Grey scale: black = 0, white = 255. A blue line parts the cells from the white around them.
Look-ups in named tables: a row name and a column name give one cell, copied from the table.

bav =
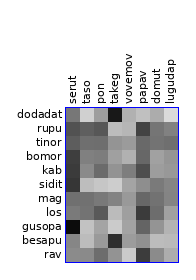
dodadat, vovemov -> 177
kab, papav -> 78
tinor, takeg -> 148
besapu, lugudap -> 186
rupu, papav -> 67
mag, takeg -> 131
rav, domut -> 139
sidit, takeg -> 205
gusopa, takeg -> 203
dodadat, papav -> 192
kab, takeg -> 147
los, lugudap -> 161
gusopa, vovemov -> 163
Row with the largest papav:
dodadat

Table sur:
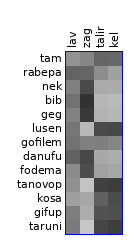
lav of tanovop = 144
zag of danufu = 71
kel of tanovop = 61
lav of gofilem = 114
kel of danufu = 173
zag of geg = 57
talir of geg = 178
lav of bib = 114
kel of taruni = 62
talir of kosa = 96
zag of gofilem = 128
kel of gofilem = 134
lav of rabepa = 99
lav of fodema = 139
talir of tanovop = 65
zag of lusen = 184
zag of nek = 73
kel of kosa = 76

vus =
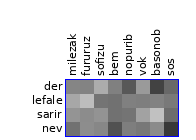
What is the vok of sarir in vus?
162
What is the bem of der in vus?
128
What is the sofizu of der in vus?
172
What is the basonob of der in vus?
66
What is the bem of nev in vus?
81
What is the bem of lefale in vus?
113
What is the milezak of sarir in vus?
148
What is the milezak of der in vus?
133
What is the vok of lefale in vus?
126
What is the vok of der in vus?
154
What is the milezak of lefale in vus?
167
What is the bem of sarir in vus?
113
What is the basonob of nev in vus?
139
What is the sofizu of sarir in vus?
147
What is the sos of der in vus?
104
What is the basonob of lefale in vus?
130
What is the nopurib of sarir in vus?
116

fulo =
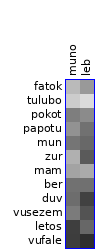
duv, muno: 109
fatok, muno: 186
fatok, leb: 153
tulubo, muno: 204
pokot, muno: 126
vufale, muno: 61
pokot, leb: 139
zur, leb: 90
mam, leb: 170
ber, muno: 113
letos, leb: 103
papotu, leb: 113
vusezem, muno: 123
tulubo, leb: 219

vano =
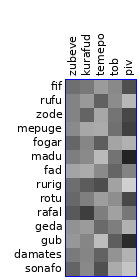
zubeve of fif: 111
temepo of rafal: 126
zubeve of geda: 146
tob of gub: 94
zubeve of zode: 131
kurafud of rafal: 62
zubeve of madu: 126
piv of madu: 35
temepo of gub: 189
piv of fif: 79
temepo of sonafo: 80
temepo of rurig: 78
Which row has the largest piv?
rurig

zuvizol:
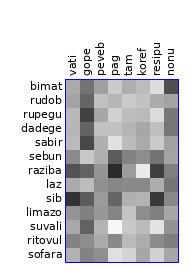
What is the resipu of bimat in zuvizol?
221
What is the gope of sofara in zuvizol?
130
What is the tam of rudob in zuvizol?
201
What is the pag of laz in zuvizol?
135
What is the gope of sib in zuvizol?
91
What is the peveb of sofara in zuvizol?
143
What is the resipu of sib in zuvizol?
57
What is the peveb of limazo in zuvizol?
150
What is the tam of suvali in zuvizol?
200
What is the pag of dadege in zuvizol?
194
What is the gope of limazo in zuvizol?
129

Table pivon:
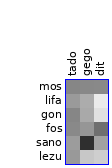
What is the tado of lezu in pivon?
153
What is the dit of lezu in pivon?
206
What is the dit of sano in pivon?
162
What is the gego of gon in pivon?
169
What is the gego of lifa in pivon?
172
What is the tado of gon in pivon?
134
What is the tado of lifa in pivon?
154

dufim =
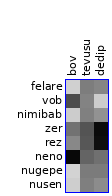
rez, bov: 136
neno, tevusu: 100
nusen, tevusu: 127
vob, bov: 76
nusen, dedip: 140
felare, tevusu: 125
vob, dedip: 204
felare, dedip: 133
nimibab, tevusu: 128
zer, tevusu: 84
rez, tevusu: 87
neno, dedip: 112
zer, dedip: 11
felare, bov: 208
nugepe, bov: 211

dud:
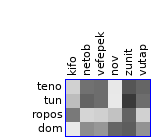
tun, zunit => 57
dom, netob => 141
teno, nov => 232
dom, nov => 101
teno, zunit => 85
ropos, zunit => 99
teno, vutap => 101
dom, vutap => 147
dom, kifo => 233
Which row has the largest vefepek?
ropos

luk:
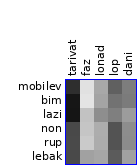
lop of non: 83
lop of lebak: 91
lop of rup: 83
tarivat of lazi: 21
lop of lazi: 127
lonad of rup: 172
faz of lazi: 194
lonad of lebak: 166
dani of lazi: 156

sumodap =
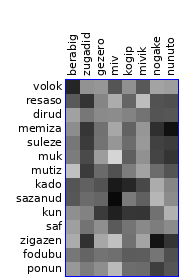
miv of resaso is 172
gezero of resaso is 133
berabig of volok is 37
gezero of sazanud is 101
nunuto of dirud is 86
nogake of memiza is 47
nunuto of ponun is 85
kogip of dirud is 131
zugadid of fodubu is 100
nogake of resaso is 82
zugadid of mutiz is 59
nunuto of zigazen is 52
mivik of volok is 88
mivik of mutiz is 162
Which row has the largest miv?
muk

